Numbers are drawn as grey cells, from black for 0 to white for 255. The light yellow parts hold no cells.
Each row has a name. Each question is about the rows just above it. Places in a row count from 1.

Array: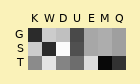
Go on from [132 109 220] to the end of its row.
[ 8 50]
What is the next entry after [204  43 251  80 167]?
[173]
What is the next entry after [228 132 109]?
[220]
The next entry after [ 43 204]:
[192]

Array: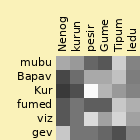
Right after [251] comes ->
[181]
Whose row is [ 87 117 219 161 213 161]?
viz
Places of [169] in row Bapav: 3 4

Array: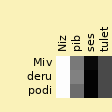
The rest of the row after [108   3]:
[73]
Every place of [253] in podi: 1
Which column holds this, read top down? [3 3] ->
ses
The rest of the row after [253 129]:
[ 3 73]

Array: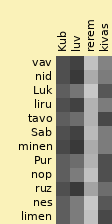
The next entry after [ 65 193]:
[131]
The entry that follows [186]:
[124]
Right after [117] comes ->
[200]
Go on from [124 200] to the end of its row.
[87]
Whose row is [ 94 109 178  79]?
Pur

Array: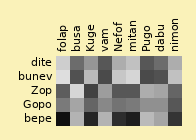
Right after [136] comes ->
[115]
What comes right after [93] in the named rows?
[214]
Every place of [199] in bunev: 5

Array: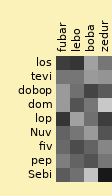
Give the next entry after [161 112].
[61]
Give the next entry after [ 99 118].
[154]
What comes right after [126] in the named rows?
[99]
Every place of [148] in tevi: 4
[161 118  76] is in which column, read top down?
lebo

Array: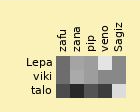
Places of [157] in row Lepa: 3
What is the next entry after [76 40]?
[84]
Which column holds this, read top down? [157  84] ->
pip
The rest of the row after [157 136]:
[136]
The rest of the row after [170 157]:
[136 136]
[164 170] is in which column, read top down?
zana
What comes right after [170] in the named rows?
[157]

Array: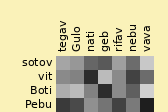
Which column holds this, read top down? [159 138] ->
rifav
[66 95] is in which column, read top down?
nebu
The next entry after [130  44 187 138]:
[66]

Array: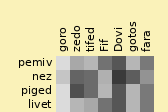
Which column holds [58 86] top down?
Dovi
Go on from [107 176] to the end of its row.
[ 58  93 147]
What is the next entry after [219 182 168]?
[114]
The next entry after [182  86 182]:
[121]

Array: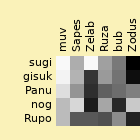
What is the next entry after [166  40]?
[201]
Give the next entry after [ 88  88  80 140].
[33]
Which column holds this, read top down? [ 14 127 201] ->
Zodus
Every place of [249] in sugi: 1 3

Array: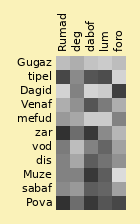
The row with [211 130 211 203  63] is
Dagid
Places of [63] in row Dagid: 5
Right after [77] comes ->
[211]
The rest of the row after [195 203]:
[189]
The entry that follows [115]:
[145]
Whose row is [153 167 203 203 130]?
mefud

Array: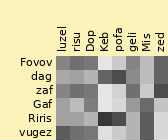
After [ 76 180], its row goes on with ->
[ 92 216]
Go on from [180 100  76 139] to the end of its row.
[188 100]
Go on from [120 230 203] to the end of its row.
[133 188 100]
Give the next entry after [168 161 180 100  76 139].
[188]
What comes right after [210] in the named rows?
[112]
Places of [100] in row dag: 4 8

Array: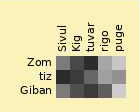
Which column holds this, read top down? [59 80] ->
Kig
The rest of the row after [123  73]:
[ 44 166 199]
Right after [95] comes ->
[205]
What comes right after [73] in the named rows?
[44]
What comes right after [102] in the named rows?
[160]
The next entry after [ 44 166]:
[199]

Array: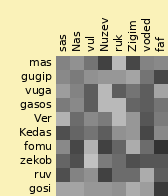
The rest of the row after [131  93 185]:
[ 93 116  93 164]
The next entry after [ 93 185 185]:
[101]
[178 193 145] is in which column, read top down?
vul

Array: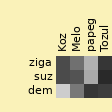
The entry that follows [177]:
[54]
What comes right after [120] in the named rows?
[54]
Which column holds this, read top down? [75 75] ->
Koz
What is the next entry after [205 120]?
[54]
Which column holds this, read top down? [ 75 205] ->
Koz
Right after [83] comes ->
[169]

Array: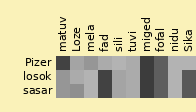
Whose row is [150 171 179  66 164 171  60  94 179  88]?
losok
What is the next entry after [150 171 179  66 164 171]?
[60]
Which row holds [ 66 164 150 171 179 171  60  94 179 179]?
Pizer

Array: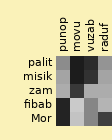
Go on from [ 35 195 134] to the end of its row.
[63]
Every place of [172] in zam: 1 3 4

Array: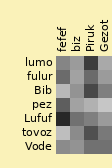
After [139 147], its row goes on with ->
[113 113]
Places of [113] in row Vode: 3 4
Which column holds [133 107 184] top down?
fefef
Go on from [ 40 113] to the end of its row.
[127 155]

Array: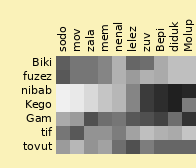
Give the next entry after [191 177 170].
[197]
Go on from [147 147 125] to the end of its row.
[162 191 177 170 197]
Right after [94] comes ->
[118]

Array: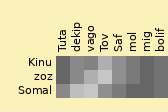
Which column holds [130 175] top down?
vago
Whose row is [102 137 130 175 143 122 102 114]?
Kinu
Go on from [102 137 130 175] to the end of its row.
[143 122 102 114]
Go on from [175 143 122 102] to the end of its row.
[114]
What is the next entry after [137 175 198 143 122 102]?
[114]

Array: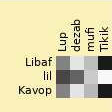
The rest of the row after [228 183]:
[26]
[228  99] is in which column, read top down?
dezab

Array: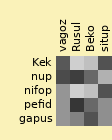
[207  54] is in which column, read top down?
Rusul
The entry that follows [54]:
[104]
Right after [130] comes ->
[82]
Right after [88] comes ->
[207]
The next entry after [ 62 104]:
[177]

